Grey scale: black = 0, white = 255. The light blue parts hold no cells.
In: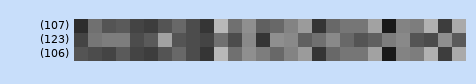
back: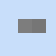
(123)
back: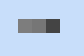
(123)
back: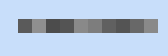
(123)
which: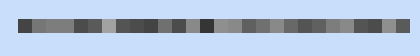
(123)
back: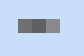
(123)

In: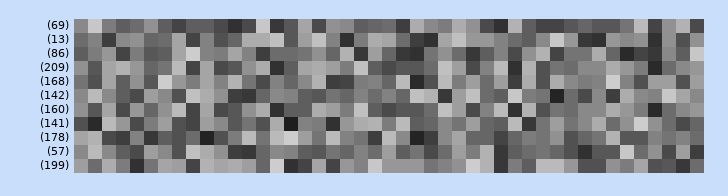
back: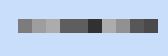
(160)
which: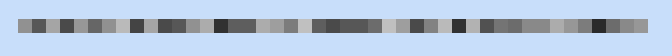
(160)
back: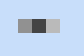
(69)
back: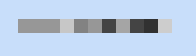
(199)
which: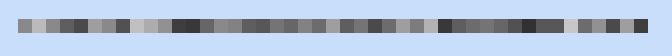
(57)

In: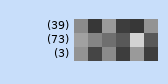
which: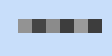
(3)
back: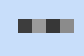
(39)
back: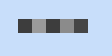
(3)
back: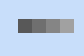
(73)
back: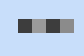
(3)

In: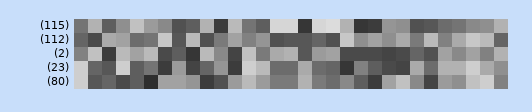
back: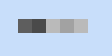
(2)
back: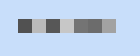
(112)
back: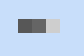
(23)
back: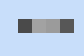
(2)

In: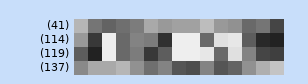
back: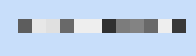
(114)
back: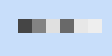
(119)
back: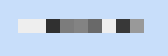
(114)
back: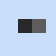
(114)
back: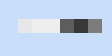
(119)
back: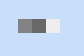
(114)

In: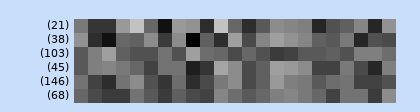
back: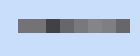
(68)
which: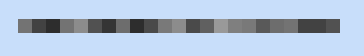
(146)
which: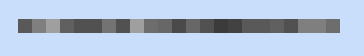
(103)
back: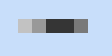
(21)
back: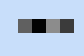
(38)
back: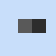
(21)

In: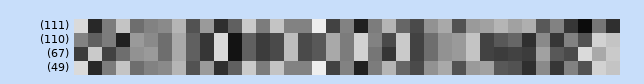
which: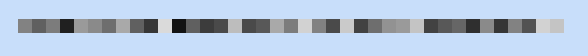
(110)
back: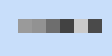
(110)
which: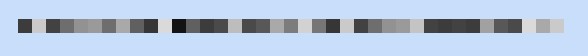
(67)
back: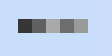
(67)
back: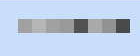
(111)

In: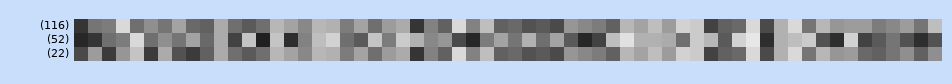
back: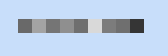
(52)
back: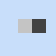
(52)

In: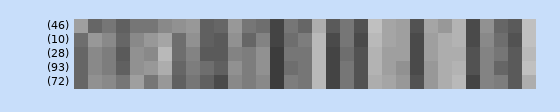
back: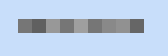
(72)
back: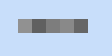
(93)
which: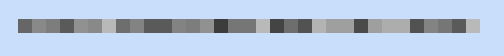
(28)
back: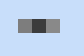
(72)

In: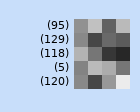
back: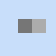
(5)
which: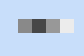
(120)
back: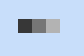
(118)
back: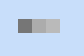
(5)

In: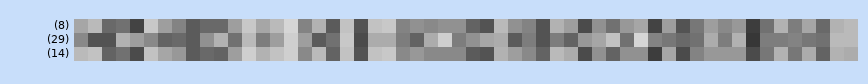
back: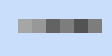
(29)
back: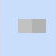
(14)
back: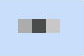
(29)
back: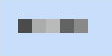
(14)
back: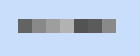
(14)
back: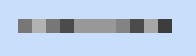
(14)

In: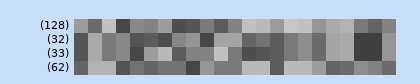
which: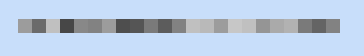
(128)
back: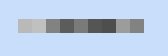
(128)
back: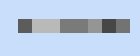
(62)
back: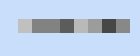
(33)
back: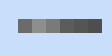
(33)
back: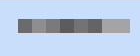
(32)

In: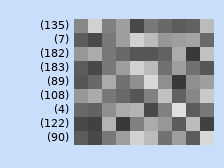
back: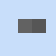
(182)
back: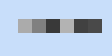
(122)
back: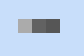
(182)

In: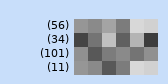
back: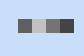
(34)
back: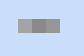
(56)
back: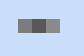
(11)
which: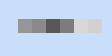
(11)

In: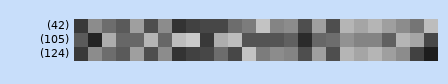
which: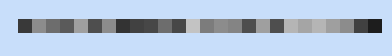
(124)
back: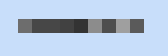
(42)
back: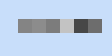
(124)

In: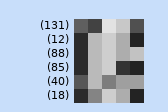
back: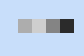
(18)
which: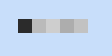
(88)

